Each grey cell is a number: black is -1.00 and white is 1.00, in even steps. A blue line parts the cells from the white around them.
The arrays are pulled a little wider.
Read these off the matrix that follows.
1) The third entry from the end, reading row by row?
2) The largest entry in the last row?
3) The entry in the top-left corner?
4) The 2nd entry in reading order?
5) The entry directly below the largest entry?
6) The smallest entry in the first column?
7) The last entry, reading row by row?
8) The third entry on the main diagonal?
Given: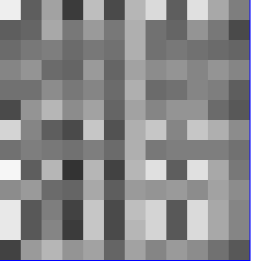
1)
0.10
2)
0.43
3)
0.87
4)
-0.26
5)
0.10
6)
-0.48
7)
-0.31
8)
-0.01

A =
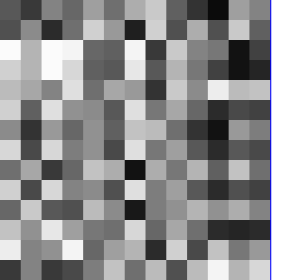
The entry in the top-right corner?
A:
0.03
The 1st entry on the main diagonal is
-0.31
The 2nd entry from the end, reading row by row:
0.41
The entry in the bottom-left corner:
-0.55
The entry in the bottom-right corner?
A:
0.69
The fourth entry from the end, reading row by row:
0.47
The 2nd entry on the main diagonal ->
0.09
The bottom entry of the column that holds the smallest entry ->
0.91
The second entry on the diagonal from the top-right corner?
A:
0.58
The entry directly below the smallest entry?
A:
-0.37
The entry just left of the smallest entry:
-0.60
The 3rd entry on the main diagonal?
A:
0.97
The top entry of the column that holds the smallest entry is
-0.91
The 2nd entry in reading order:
-0.55
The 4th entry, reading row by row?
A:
-0.19
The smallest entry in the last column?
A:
-0.71

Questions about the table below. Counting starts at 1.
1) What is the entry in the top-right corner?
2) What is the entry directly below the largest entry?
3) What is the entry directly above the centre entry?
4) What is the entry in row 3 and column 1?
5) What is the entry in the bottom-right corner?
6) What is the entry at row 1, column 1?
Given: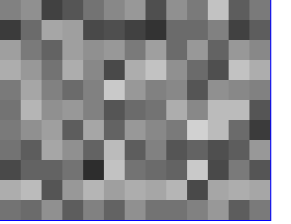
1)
-0.04
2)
-0.22
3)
0.19
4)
0.25
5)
-0.04
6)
0.01

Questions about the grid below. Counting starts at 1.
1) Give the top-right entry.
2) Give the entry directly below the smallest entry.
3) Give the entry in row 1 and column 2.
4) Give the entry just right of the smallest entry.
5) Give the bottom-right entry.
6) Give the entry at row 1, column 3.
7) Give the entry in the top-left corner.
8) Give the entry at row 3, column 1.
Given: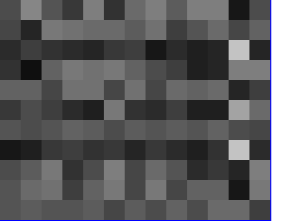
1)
-0.40
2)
-0.23
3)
0.05
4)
-0.23
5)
-0.51
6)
-0.34
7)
-0.40
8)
-0.66

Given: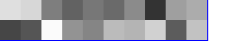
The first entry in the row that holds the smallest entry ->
0.75
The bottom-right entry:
0.52
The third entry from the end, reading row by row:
0.64
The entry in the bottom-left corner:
-0.45
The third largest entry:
0.69
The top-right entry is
0.35

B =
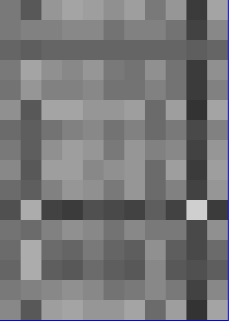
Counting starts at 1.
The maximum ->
0.62
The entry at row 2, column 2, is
0.01
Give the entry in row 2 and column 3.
0.01
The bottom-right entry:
0.29
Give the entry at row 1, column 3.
0.18
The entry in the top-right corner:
0.29
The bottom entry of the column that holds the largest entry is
-0.60
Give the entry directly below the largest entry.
-0.43
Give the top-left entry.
-0.05
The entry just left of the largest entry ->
-0.48
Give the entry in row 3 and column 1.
-0.21
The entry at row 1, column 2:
-0.31
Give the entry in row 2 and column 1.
-0.05
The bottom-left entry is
0.07
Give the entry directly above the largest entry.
-0.48

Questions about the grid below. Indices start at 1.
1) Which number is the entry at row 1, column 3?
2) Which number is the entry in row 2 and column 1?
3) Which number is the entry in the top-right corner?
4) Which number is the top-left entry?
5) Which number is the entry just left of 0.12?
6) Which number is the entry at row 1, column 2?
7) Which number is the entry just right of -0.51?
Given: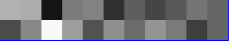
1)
-0.84
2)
-0.41
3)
-0.21
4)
0.40
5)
-0.36
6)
0.35
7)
-0.21

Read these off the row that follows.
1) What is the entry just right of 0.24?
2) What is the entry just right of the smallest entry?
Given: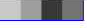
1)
-0.56
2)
-0.10
